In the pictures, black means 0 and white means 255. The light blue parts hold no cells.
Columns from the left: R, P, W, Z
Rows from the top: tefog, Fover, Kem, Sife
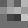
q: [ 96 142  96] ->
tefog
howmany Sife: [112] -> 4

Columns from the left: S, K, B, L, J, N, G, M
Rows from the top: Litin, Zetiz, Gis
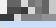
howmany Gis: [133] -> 3
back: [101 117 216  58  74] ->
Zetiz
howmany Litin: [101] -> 3

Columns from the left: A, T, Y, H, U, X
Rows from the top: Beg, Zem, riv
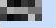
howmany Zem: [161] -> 2
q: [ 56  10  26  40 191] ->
riv

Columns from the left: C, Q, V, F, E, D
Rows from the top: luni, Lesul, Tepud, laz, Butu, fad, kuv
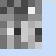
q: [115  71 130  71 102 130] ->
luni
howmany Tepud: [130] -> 0

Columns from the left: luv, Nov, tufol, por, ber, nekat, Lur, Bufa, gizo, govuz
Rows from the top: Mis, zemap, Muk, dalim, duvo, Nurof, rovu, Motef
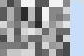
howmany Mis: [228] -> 0
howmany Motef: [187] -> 0
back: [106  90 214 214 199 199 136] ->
Motef
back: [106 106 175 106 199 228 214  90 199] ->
duvo
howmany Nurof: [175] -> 3
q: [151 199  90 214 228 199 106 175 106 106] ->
duvo
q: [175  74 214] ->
Nurof

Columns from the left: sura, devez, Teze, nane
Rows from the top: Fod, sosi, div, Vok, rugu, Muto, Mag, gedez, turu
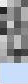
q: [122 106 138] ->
rugu
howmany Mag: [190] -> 2

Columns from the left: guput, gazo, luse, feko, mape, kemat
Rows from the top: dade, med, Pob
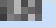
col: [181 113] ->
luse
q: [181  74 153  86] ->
dade
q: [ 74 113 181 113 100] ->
med
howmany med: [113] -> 2
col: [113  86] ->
feko
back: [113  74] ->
med

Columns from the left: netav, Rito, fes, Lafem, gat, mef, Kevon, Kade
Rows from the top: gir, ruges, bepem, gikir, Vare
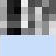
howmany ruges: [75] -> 1
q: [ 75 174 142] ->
gikir
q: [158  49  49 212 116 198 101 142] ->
bepem
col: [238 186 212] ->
Lafem
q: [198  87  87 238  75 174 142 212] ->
gikir
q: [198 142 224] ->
Vare
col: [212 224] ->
Kade

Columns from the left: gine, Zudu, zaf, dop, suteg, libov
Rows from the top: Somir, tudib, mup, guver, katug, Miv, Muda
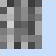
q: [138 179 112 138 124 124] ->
Miv
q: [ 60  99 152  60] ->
Somir
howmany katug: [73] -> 1

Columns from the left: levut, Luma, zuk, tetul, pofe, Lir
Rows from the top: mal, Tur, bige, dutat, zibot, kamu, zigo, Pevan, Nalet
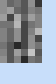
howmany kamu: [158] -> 0
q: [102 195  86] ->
Pevan
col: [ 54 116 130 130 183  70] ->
Lir

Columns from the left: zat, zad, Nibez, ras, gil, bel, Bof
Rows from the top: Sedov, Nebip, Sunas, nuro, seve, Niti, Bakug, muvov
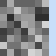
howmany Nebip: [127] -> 2
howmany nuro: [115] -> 1
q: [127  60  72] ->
Nebip
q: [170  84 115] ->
muvov
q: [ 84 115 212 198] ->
muvov
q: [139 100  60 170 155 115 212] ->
nuro

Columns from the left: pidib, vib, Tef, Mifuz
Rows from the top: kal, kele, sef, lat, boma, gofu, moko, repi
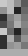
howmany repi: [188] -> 0
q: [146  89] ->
kal
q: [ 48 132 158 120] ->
sef
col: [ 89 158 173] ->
Tef
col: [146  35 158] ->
Tef
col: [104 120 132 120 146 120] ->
Mifuz

